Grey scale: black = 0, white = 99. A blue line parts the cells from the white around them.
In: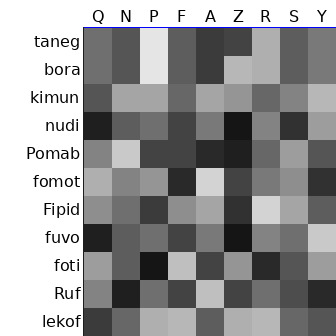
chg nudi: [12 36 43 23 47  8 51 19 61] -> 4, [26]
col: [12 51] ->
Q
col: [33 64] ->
N
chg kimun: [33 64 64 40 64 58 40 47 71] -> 8, [51]
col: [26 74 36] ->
A

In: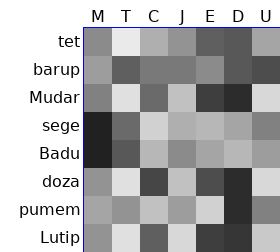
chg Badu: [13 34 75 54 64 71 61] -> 3, [71]
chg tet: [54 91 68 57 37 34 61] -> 7, [64]

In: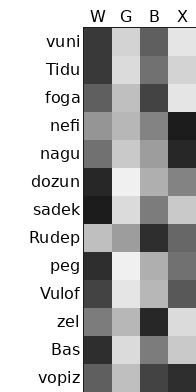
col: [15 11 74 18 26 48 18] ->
W
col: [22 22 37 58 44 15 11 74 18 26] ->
W
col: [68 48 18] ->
B
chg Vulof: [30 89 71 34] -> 1, [26]

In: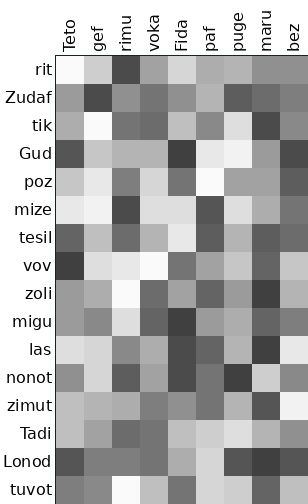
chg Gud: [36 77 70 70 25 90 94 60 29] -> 1, [33]
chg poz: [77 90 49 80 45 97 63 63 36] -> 4, [83]
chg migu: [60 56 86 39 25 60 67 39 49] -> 2, [53]
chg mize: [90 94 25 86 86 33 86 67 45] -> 3, [29]
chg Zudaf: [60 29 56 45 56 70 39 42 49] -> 7, [36]

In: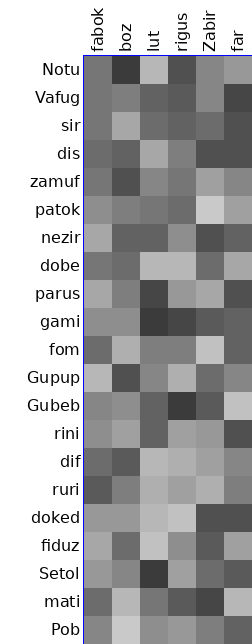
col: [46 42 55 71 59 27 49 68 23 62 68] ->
rigus
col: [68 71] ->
lut

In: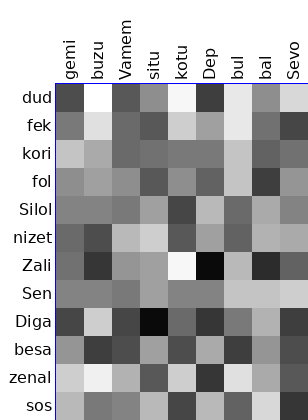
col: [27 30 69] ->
Vamem
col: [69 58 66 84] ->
bal

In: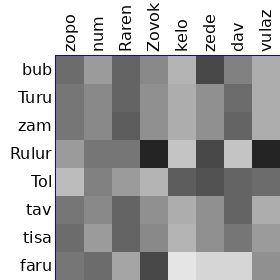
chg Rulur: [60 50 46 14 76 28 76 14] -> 2, [46]
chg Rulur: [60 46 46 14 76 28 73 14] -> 7, [76]
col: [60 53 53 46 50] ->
num

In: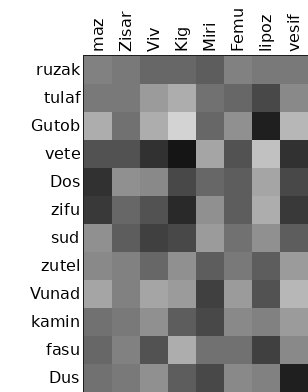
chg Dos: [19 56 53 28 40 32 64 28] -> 6, [36]
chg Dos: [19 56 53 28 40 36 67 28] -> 7, [64]
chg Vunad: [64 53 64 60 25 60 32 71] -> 2, [50]
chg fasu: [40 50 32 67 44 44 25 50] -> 8, [53]
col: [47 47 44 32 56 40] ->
Zisar

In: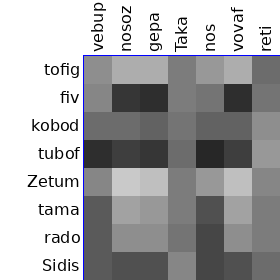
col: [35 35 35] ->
vebup
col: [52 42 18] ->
vebup
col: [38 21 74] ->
gepa
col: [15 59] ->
nos
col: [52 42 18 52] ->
vebup
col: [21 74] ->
gepa

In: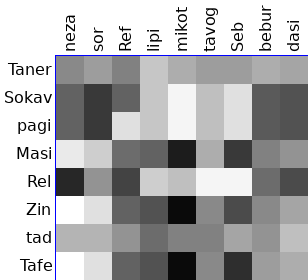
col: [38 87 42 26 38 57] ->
Ref
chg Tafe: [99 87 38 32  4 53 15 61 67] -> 7, [18]

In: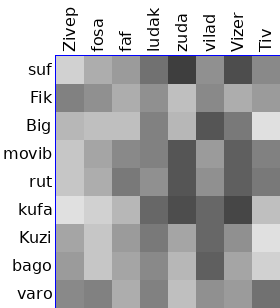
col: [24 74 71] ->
zuda
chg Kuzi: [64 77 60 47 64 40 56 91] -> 8, [87]

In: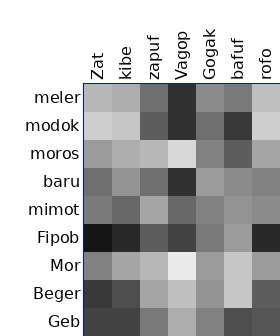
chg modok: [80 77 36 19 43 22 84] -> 7, [80]
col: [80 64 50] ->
rofo
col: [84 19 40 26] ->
Vagop

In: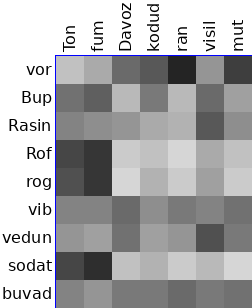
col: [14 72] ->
ran
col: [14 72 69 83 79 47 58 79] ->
ran

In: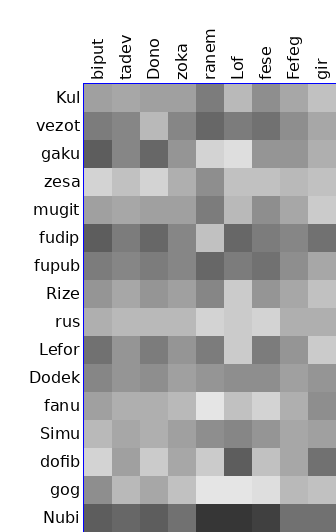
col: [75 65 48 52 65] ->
tadev
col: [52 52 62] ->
zoka
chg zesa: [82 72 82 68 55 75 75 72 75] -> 2, [75]
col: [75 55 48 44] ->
fese

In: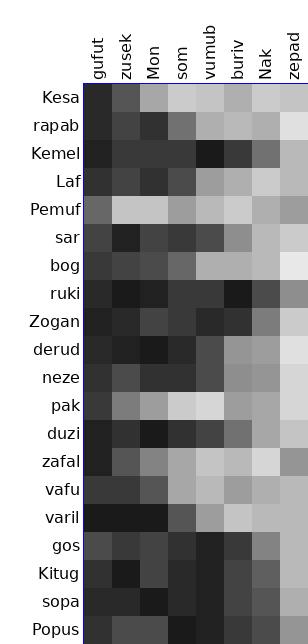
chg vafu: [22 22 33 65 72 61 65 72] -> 7, [68]
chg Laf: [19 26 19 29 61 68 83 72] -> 7, [79]
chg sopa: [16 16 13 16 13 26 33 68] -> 3, [10]

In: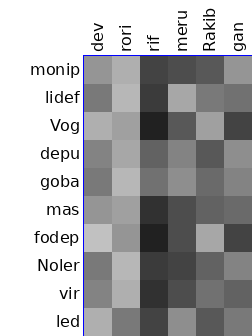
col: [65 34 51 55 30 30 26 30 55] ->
meru
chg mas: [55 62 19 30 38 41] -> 1, [58]
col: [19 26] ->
rif
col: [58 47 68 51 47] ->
dev
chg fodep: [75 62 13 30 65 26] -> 2, [58]

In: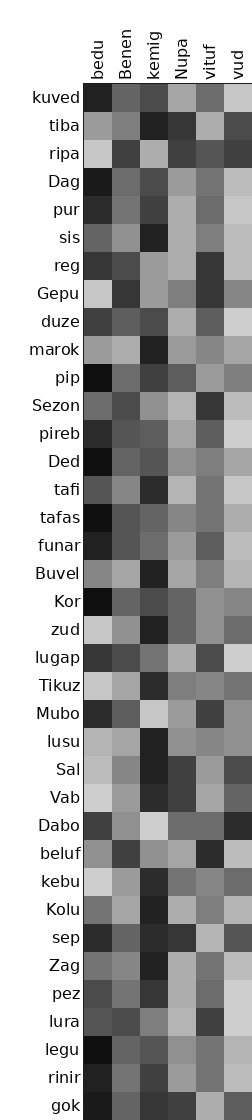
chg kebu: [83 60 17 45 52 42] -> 1, [80]
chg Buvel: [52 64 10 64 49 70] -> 3, [13]

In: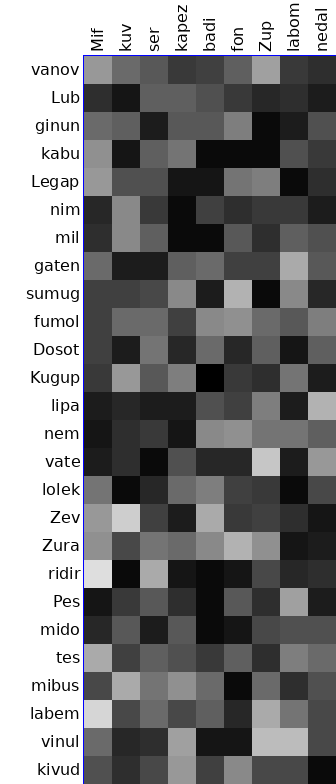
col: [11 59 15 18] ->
kuv
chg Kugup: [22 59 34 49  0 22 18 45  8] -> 9, [11]
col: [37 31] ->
ser
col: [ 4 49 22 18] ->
Zup
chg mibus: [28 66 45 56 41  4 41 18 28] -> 9, [31]

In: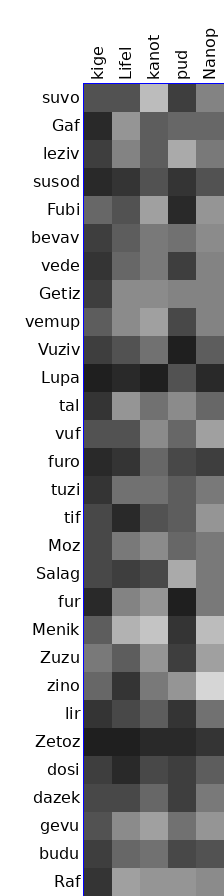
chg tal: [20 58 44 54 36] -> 5, [40]
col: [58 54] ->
Nanop
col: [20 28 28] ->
kige
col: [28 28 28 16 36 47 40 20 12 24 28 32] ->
kige
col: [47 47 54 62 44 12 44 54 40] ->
kanot
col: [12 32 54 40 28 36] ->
pud
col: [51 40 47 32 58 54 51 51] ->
Nanop

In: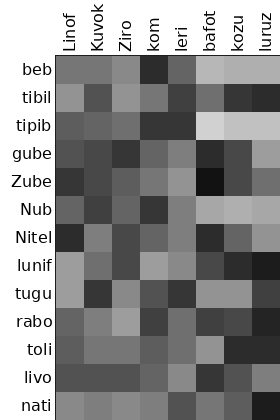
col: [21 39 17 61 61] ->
Linof
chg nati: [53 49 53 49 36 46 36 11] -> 5, [32]
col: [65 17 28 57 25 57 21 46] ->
bafot
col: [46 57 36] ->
Linof

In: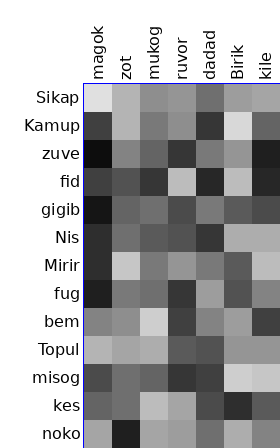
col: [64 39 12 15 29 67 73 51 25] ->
kile
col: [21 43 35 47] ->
mukog
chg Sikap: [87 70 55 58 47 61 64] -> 5, [43]
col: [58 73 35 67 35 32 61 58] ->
Birik

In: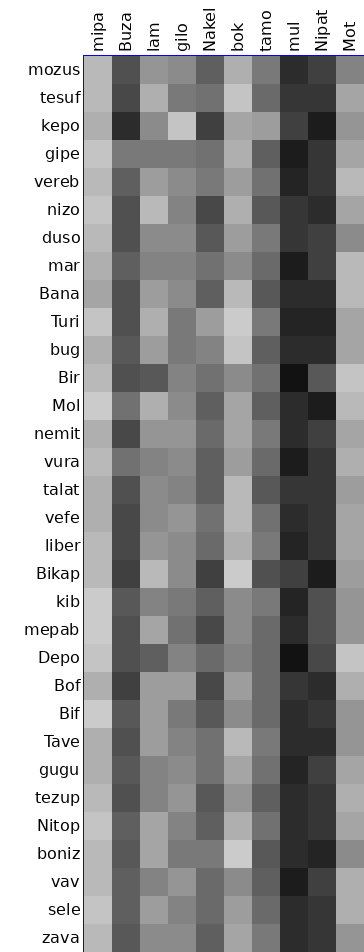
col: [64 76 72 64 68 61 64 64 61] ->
Mot
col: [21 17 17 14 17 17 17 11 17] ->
mul
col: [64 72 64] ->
Mot
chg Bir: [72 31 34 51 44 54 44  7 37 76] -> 9, [34]

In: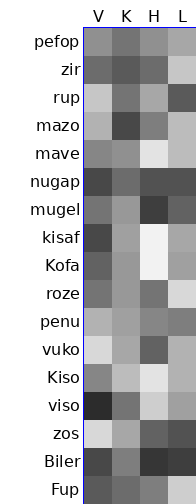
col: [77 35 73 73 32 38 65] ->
L
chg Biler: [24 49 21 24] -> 1, [28]

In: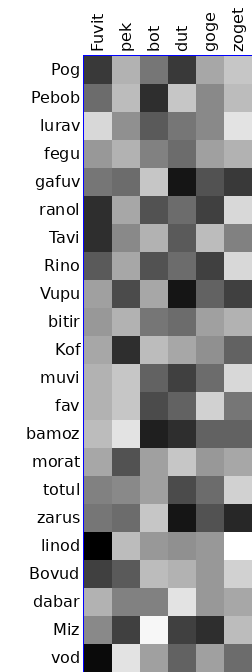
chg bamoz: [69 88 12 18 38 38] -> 1, [73]
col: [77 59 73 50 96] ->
bot
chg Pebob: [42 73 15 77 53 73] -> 3, [18]

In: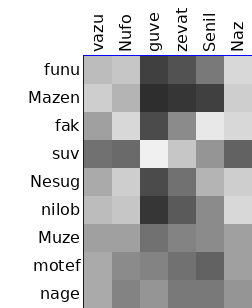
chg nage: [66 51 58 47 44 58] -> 5, [47]
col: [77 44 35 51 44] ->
zevat
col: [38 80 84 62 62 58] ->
Naz
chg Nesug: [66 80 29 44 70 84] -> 6, [80]
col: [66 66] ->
vazu
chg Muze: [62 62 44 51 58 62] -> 5, [54]

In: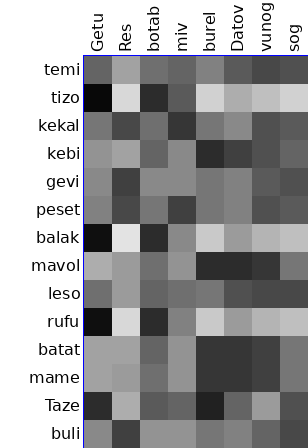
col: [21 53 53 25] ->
miv
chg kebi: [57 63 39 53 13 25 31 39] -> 5, [17]
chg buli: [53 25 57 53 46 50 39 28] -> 4, [57]

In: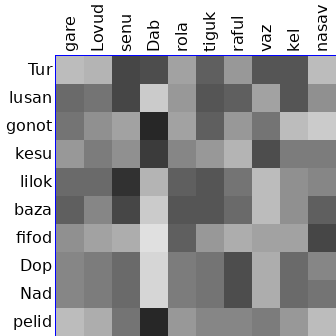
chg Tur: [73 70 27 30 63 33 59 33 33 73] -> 6, [37]
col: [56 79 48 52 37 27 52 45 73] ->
nasav

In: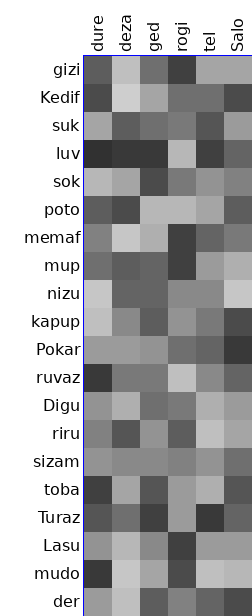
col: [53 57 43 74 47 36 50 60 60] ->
rogi
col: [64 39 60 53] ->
tel
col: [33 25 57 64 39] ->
tel
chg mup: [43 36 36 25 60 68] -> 3, [39]
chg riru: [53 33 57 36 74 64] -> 1, [50]
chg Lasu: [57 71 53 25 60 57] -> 6, [60]
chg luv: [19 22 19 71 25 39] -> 3, [22]

